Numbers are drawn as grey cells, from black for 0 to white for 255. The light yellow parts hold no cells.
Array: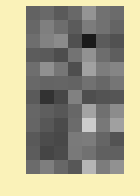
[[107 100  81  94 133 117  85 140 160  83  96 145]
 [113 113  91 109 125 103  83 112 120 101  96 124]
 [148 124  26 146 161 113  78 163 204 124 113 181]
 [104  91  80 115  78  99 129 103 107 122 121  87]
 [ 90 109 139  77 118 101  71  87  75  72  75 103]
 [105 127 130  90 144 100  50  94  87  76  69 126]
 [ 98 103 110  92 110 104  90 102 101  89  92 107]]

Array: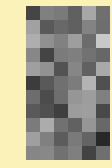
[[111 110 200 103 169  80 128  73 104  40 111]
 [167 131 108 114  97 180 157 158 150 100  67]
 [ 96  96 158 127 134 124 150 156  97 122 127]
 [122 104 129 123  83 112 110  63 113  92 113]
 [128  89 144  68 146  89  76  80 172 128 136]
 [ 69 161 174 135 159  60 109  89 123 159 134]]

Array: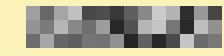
[[ 69 145 120]
 [152 190 106]
 [ 46  41 197]
 [179 118  74]
 [203 197  40]
 [136 182  97]
 [ 95  82  37]
 [ 56  39 145]
 [ 78 157 114]
 [ 72 111 117]
 [192 136  95]
 [165 182 102]
 [103 123 167]
 [159 147 109]]

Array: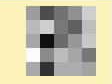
[[206 189 200 119 162]
 [144  96 151 165 173]
 [113 120 107 188 173]
 [ 76 206  16 139  50]
 [157 187 167 251 170]]

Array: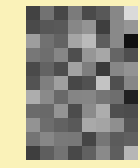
[[218 150  16  78 147 134  33  76  85  96 182]
 [135 137 137 101 135  79 110  79 143  91  94]
 [ 88  62  93 167  58 195 117 173 164 118 138]
 [ 74 148 186 150 126  81 134 139 169  69  97]
 [123 135 165  78 162  71 133  76  89 120  72]
 [ 71  89  99 134  77 159 105 148  98 121 115]
 [114  87 113 110  99 127 138 105 109 135  94]
 [ 66  74 158 119  74  83 173 107 147 116  62]]

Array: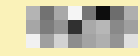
[[174 159 224]
 [109 137 147]
 [ 13 183 175]
 [118 169 163]
 [245  48 141]
 [168 147 210]
 [114 124 159]
 [180 166 241]]

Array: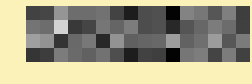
[[ 62  64 123  65]
 [127 108  87 124]
 [ 86 124 156  68]
 [119 103 111 125]
 [131  85  98 118]
 [  3  40 157   3]
 [ 80  81 104  63]
 [ 77  77 101  66]
 [ 29 124  96  29]
 [ 67 101 147  78]
 [114 118  40 114]
 [109  69 120  97]
 [109  57 105 106]
 [149 211  52 124]
 [ 70 109 147  61]
 [ 66 116 159  53]]

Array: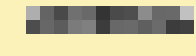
[[193  65]
 [105  60]
 [104 107]
 [140  95]
 [ 78 106]
 [ 74 104]
 [ 52  60]
 [105 128]
 [112 123]
 [ 73  92]
 [100 103]
 [174  77]]

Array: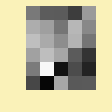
[[154 136 117  51  35  90]
 [ 61 183 179  91  76  89]
 [ 91 117 141 166  17 167]
 [ 92 159 170 190 247   6]
 [121 173 191 161 123  71]]
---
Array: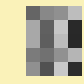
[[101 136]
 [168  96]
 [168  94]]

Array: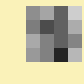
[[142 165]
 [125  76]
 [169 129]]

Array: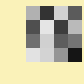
[[177  51]
 [ 79 229]
 [111 208]]

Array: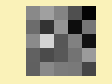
[[137 160]
 [108  51]
 [139 211]]

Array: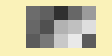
[[108  96]
 [103  80]
 [ 91 120]]

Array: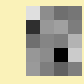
[[223 141]
 [ 47 152]
 [111 133]]

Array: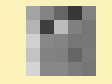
[[163 131]
 [180  62]
 [208 135]]

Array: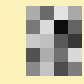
[[172 106]
 [120 218]
 [201 192]]
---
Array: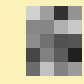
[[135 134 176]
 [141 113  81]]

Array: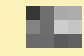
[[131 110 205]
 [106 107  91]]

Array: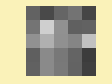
[[116 207 145]
 [145 176 144]]

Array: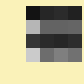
[[182  99  99]
 [ 53  42  38]]

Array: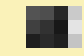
[[64 50 24]
 [31 43 32]]

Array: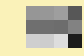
[[111 111 109]
 [207 205 221]]

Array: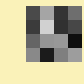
[[ 59 209  49]
 [101 149 152]]

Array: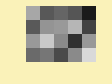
[[ 89 148 153]
 [153 201 138]]
